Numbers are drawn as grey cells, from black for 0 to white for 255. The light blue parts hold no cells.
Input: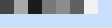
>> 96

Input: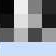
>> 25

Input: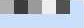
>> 154

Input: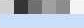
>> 140

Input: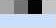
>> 167

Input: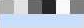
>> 127

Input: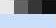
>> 99
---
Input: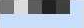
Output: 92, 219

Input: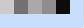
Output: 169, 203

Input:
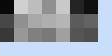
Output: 174, 208

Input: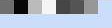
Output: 245, 245

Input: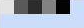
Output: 44, 227

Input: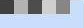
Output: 77, 207
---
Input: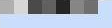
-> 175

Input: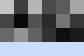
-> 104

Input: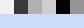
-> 241

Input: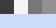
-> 59

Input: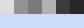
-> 221

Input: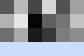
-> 110

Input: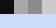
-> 15

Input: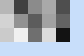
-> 203
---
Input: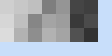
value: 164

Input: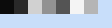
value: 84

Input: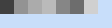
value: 134

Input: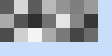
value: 121

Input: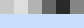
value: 102

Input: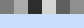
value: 212

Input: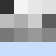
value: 139

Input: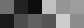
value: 85

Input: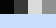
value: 57
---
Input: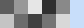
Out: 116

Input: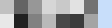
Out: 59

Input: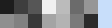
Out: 122

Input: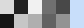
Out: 98

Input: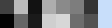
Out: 109

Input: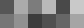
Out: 102

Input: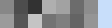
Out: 100
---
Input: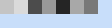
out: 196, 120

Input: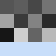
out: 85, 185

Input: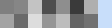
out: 127, 113

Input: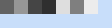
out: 98, 236

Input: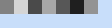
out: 129, 147

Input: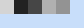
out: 212, 147

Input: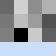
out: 104, 96

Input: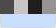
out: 74, 148
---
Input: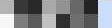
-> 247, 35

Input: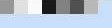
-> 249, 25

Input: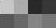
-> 198, 41

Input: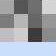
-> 212, 59

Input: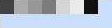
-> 234, 17

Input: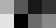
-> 228, 3

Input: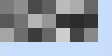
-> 206, 43

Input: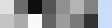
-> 249, 14

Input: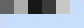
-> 199, 23

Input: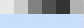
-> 232, 51
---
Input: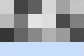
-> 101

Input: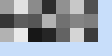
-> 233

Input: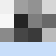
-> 70

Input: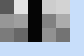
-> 103

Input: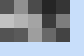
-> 90

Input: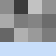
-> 176

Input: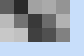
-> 193

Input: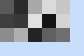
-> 176

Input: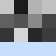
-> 214

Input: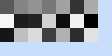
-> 191
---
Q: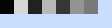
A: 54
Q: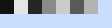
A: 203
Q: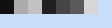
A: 69
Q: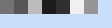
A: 48
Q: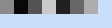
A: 32
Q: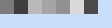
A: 145
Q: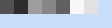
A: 96
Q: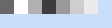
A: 154
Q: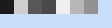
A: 239
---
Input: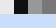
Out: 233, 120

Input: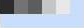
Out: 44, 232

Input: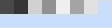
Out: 73, 225

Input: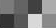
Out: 123, 137

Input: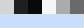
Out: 212, 106

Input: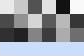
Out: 233, 110

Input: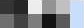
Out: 52, 90

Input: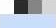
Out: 253, 213

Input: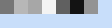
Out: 118, 147
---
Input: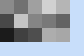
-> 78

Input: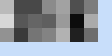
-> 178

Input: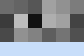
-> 94

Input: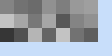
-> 195

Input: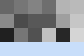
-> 192

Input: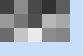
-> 235

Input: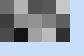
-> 161

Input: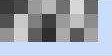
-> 170

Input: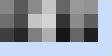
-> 22
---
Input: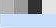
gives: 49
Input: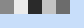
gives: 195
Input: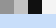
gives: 16
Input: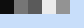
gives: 235
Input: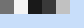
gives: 57
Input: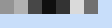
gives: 218
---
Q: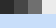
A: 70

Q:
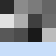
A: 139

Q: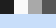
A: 249

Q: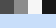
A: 140

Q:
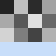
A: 191

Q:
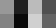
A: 31

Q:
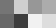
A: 207

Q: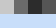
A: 107
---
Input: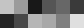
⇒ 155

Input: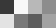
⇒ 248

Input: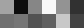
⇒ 13

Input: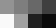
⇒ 126

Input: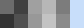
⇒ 64

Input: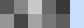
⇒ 135

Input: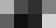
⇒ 76

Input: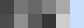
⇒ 118
